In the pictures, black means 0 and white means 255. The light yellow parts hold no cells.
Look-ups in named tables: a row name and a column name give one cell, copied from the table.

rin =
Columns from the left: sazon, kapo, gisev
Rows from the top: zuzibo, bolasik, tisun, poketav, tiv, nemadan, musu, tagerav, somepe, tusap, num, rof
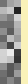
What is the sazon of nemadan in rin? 104
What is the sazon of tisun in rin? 150
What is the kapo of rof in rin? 134
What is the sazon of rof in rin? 102
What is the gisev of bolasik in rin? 35
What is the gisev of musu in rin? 205
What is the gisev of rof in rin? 105
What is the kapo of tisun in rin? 124
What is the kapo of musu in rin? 70
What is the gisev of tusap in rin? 116
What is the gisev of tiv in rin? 171
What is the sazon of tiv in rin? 142
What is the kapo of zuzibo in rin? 163
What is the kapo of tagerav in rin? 234
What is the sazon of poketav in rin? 111
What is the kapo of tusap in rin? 89
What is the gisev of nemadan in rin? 155

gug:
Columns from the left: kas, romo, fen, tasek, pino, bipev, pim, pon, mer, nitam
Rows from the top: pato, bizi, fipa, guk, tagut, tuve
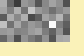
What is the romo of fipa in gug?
173
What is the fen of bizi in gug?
175
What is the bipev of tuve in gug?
103
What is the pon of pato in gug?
163
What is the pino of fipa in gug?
73
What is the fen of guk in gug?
167
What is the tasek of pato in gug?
151
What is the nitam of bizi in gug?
153
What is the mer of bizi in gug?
136
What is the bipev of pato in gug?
85
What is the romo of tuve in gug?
145
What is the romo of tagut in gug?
159
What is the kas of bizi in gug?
164
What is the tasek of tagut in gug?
135
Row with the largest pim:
fipa

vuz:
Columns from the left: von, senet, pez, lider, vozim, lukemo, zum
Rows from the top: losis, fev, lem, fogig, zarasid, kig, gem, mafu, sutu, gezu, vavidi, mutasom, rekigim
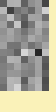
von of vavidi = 130
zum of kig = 141
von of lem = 146
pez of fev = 115
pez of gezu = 165
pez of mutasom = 178
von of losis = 96
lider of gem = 149
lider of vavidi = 131
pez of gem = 116
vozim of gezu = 131
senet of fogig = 110
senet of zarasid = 166
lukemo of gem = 134

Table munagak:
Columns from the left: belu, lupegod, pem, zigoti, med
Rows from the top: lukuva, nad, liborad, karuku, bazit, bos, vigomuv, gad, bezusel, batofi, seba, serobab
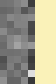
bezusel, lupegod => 120
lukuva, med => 61
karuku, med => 73
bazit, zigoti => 123
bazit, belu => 138
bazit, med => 71
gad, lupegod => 112
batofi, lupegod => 126
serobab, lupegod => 100
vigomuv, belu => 106
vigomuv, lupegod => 136
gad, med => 76
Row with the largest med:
seba

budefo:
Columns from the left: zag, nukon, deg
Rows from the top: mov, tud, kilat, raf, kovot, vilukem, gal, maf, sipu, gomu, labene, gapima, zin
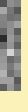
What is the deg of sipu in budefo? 123
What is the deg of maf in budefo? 141
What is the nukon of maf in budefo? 211
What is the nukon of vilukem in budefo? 154
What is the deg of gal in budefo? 98
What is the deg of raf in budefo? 161
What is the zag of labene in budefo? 178
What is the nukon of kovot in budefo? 145
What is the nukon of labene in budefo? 111
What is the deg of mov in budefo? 131
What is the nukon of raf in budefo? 141
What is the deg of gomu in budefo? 153
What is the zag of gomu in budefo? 157
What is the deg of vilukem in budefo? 122
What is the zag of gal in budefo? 107
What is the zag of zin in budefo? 96
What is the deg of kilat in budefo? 117
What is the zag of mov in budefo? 84

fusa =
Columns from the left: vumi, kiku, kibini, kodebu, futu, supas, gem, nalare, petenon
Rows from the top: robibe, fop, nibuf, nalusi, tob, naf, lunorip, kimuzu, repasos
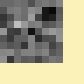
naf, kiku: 57
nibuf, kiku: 78
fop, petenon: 88
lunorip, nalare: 68
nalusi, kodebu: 153
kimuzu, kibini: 108
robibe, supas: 113
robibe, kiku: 105
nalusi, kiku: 108
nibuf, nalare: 33
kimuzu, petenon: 100
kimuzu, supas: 119
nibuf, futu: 157

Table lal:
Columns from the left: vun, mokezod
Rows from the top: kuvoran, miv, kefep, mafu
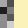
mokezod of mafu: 207
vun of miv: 30
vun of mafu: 140
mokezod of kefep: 88
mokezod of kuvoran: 79
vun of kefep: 144
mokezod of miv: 124

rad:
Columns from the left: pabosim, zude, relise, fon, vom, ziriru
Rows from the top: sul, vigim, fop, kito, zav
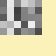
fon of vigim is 129
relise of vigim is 62
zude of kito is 180
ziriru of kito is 127
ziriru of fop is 134
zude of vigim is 227
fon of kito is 85
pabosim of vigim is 125
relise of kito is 232
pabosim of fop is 91
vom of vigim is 160
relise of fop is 68
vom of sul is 192
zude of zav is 221
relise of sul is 138
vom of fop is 133
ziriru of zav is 75
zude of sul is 233
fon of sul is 211

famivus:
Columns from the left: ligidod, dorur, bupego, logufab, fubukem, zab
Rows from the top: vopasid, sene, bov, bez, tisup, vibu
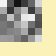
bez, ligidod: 120
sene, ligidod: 170
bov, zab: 85
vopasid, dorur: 87
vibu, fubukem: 153
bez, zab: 77
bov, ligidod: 107
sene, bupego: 139
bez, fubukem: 113
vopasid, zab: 212
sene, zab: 141
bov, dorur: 195
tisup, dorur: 131
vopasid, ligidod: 243
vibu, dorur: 152
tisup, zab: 136
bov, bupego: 117

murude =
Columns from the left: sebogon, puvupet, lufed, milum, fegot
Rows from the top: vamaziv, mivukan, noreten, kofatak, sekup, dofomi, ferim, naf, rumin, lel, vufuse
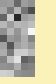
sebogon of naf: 172
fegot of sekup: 246
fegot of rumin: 113
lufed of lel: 174
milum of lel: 125
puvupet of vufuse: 202
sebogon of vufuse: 207
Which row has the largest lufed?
rumin

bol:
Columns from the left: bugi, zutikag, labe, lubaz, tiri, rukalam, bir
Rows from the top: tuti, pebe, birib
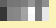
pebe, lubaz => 164
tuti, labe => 119
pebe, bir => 231
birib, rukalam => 120
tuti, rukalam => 115
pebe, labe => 136
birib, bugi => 53
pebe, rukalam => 120
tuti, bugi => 97
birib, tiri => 247
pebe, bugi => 53
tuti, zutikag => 118
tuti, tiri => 149
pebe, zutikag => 133
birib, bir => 231
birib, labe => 136
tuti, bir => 142
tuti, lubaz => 126
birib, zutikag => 133
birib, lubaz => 162
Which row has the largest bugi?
tuti

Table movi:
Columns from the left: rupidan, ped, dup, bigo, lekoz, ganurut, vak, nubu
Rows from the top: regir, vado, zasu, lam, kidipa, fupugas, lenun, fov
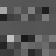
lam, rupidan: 88
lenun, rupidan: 36
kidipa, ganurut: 87
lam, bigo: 85
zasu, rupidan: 32
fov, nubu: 97
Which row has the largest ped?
fupugas

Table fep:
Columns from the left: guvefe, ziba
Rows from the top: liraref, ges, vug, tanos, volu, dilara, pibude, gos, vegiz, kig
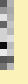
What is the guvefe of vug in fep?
225
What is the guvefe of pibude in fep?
13
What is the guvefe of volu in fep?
210
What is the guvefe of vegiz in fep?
85
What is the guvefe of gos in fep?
233
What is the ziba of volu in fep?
183
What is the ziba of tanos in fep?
196
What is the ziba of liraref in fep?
179
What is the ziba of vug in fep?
177
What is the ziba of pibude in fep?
187
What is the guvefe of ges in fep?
151
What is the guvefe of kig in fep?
114
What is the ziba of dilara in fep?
221
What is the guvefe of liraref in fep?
90
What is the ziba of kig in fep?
184
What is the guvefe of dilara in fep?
210
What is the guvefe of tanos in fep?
100
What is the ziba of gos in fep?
205
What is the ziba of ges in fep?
168

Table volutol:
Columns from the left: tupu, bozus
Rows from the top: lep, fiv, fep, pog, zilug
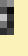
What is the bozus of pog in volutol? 35
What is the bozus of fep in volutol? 57
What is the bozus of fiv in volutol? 12
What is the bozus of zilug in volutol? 69
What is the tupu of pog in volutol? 115
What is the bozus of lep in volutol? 145
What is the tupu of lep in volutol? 120
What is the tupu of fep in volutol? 196
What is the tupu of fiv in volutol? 70
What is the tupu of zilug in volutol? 45

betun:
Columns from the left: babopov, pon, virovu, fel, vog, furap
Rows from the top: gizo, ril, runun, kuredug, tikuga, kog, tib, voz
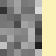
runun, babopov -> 117
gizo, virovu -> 162
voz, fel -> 121
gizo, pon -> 137
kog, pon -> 166
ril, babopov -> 50
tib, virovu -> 94
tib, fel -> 168
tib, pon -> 119
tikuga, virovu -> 140
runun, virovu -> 97
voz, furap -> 184
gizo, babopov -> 109
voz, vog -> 118
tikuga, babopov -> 153
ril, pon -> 112
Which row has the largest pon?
kog

